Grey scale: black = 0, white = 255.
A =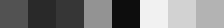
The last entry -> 179
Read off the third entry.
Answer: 54
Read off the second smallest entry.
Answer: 41
